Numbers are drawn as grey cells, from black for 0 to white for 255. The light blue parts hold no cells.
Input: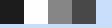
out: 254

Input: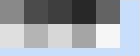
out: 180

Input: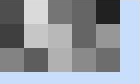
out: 93

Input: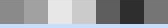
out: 161

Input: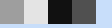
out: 228

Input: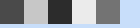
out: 199

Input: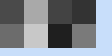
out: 200

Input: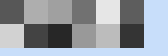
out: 67

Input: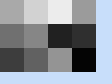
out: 97
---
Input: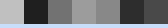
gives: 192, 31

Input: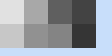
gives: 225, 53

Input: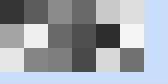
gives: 245, 45

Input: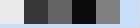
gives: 233, 11

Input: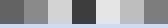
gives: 229, 61

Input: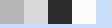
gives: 252, 44
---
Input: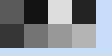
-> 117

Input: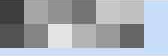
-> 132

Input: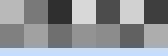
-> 160

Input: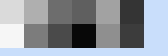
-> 124

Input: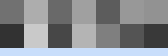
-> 201

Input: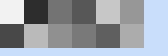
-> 186

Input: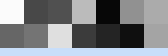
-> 116
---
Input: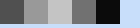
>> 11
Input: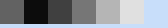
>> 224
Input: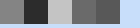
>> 88
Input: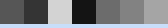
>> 165
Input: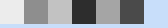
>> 74
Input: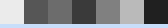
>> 32
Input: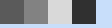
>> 48
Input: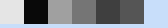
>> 85
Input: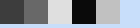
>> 193
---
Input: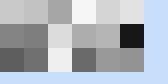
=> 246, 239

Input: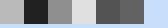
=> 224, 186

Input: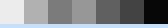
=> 236, 177

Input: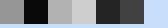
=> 206, 178

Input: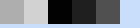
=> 210, 174

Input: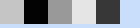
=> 229, 197

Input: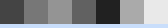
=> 233, 170

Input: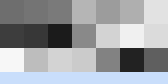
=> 247, 240
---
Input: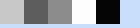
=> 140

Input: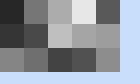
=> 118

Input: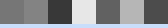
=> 118

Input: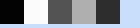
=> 83

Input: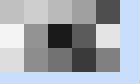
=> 147

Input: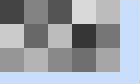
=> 137

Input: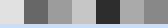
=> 156

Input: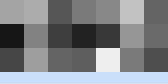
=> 107

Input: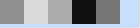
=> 143

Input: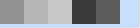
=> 146
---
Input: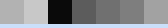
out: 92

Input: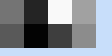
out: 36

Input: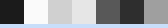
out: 46

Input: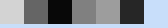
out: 38

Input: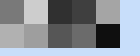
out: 48

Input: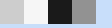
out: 146

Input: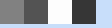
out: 83
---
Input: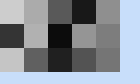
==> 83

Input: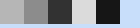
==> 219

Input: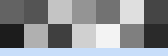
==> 127

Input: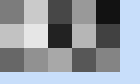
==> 87

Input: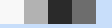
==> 42

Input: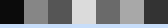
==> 168

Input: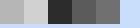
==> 91

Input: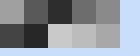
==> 188

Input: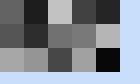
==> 161
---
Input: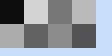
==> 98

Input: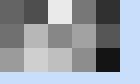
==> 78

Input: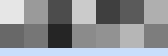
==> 76

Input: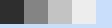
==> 195

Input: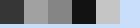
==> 133

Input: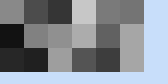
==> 39
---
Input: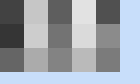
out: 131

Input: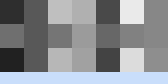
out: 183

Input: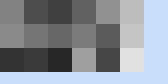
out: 39

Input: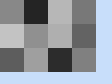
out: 44

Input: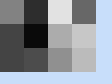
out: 144

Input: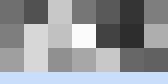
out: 144

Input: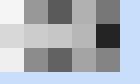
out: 98
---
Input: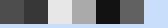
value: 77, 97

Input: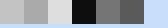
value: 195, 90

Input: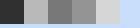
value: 48, 214

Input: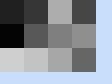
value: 32, 102

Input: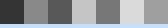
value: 52, 159

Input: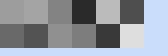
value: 157, 222
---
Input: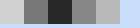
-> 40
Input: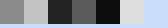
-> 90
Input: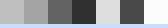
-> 222
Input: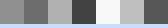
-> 248
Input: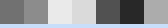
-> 81
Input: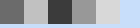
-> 59
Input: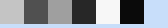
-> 39
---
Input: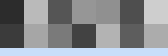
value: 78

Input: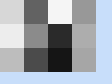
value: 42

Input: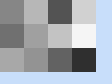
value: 195

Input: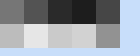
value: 29

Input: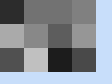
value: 93

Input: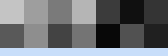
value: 16

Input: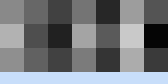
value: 201
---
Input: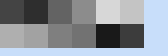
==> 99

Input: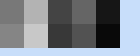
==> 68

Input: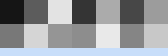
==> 227

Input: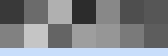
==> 176

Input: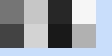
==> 39

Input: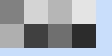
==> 182

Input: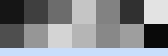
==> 108
